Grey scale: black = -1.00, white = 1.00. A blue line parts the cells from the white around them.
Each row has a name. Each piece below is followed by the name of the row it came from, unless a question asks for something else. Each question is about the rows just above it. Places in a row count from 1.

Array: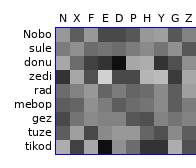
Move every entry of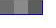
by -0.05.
[-0.20  0.03 -0.32]
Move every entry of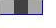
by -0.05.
[ 0.31 -0.54  0.26]
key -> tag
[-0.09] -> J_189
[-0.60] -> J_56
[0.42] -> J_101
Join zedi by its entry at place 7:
J_101
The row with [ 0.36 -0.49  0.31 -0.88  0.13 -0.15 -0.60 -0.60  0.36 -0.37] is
tikod
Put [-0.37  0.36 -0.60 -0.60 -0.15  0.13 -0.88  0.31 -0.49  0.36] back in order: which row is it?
tikod
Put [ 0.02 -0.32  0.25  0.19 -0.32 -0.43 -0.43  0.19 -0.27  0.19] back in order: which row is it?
Nobo

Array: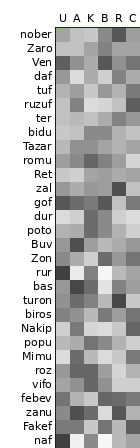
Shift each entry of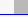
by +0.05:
[0.99 0.50]
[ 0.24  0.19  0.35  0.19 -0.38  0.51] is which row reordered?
zal

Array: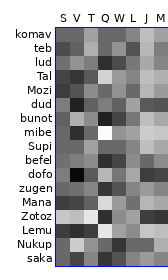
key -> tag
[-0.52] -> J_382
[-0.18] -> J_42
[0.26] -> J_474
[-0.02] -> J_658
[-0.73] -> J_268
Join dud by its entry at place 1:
J_658
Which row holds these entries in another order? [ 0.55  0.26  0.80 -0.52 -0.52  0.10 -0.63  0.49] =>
Lemu

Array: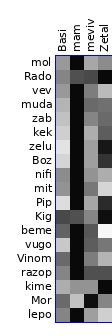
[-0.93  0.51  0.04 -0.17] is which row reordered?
zab
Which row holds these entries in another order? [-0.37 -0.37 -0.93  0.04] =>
razop
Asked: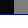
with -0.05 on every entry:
[-0.98 -0.07]
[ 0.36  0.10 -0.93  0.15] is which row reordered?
nifi
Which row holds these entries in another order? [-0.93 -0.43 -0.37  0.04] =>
Rado
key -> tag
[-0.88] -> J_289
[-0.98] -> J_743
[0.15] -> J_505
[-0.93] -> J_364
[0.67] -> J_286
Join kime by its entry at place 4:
J_364

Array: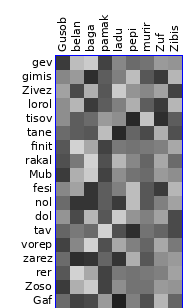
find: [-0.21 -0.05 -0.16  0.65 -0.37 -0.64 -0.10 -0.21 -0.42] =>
tav
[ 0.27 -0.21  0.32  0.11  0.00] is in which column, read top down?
Zuf
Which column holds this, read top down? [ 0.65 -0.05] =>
belan

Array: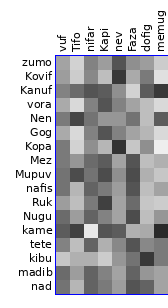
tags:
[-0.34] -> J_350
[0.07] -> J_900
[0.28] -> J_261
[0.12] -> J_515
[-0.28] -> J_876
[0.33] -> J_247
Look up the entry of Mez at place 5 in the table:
J_261
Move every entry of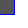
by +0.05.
[-0.29]
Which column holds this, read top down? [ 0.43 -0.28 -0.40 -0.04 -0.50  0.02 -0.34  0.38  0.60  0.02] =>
Kapi
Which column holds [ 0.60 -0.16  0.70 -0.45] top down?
Tifo
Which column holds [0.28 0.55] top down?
Faza

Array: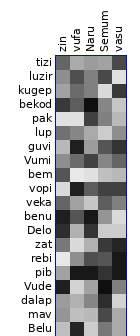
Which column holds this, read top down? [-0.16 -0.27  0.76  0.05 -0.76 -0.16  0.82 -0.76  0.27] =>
vufa
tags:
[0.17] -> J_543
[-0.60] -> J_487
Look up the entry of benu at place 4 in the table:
J_543
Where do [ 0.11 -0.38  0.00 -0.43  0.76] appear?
luzir
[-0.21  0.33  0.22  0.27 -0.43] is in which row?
tizi
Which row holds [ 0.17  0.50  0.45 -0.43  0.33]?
mav
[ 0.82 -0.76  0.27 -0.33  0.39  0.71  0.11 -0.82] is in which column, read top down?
vufa

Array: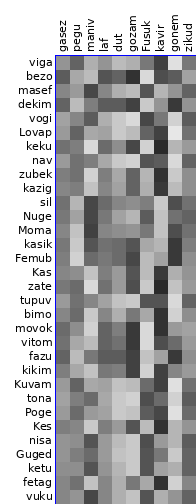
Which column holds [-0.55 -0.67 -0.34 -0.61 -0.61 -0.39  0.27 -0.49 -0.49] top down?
kavir
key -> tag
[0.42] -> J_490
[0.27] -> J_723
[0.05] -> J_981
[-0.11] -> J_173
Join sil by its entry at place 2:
J_490

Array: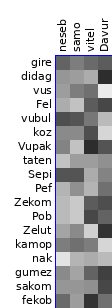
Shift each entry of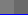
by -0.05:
[-0.07 -0.22]
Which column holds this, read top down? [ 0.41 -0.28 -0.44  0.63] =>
vitel
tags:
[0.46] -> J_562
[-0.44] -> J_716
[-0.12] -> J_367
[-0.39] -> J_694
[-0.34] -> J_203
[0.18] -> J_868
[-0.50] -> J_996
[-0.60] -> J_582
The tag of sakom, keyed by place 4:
J_716
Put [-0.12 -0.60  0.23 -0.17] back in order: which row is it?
fekob

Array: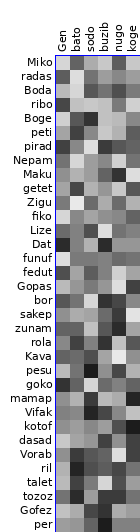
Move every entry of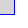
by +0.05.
[0.73]
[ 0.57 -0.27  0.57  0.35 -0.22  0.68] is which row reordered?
Miko
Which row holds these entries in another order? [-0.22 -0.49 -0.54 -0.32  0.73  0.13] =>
Vorab
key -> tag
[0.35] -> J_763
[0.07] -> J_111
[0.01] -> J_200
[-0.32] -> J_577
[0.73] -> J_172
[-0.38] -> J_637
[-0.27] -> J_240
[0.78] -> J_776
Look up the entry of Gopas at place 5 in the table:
J_172
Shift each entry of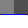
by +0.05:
[ 0.06 -0.33]

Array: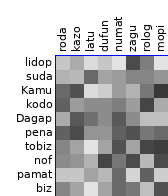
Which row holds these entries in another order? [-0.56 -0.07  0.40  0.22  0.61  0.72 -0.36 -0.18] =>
Kamu
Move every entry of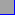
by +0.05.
[0.33]
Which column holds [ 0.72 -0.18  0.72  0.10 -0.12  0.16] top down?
latu
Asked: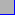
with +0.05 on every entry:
[0.45]
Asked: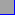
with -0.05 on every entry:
[0.23]
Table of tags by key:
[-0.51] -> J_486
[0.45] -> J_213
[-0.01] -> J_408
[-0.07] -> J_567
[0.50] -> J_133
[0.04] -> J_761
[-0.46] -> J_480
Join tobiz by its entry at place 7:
J_480
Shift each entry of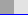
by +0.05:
[0.33 0.83]

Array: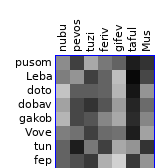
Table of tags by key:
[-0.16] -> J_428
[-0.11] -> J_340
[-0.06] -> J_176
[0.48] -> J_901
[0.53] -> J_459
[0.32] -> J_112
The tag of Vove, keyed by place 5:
J_340
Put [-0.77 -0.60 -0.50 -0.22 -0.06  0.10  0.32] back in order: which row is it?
pusom
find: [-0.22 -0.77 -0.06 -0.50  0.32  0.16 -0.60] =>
tun
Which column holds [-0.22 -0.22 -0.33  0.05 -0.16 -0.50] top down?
feriv
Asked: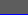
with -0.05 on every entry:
[-0.32 -0.32]
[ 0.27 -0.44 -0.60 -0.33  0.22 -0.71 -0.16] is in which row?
dobav

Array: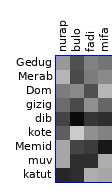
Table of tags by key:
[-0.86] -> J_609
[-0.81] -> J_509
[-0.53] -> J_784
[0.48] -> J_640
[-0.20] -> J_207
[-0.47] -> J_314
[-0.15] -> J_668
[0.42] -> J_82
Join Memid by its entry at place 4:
J_509
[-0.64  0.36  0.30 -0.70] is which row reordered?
katut
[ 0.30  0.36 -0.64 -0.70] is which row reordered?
katut
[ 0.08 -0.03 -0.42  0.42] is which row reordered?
Merab
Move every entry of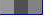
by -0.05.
[ 0.14 -0.42 -0.03]
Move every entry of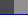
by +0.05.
[-0.37  0.18]

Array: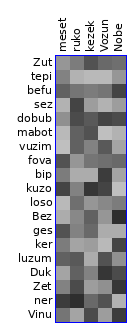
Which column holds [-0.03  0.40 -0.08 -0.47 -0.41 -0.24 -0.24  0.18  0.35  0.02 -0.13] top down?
ruko
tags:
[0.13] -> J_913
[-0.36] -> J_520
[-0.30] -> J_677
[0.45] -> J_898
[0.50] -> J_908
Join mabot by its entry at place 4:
J_908
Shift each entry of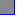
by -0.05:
[0.02]
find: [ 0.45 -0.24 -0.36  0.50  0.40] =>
mabot
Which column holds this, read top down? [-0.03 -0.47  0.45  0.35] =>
meset
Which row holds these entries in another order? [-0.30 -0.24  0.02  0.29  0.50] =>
vuzim
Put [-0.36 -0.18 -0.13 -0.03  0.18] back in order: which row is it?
Zut

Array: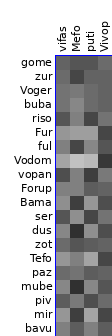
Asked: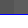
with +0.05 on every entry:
[-0.28 -0.22]
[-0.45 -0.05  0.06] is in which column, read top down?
Mefo
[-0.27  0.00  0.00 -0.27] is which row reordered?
bavu

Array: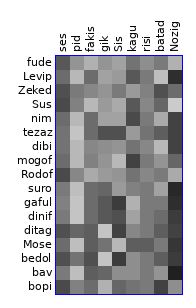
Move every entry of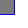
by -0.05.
[-0.09]
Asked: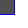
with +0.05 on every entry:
[-0.32]

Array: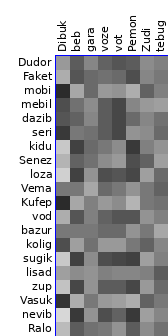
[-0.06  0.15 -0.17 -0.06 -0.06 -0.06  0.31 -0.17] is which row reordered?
bazur
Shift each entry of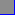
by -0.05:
[0.05]

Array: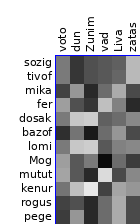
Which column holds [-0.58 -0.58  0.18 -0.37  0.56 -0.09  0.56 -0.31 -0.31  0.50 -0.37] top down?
dun
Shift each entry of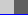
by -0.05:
[ 0.56 -0.30]
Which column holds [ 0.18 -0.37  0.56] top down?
dun

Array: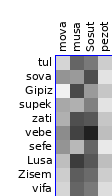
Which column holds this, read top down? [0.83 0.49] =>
pezot
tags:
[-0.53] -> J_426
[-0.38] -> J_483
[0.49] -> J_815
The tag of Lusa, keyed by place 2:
J_426

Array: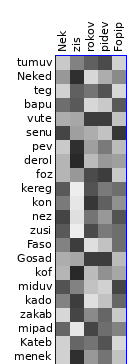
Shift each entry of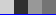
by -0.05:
[ 0.59 -0.68  0.14 -0.14]
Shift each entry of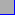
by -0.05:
[0.31]
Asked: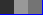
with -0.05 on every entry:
[-0.68  0.14 -0.14]
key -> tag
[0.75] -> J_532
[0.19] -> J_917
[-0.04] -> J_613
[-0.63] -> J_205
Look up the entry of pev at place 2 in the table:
J_205
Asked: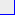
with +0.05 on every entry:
[0.91]

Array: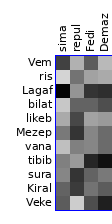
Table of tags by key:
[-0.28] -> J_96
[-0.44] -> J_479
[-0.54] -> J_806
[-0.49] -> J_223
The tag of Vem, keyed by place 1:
J_223
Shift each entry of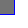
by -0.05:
[-0.15]
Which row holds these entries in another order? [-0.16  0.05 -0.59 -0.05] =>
Mezep

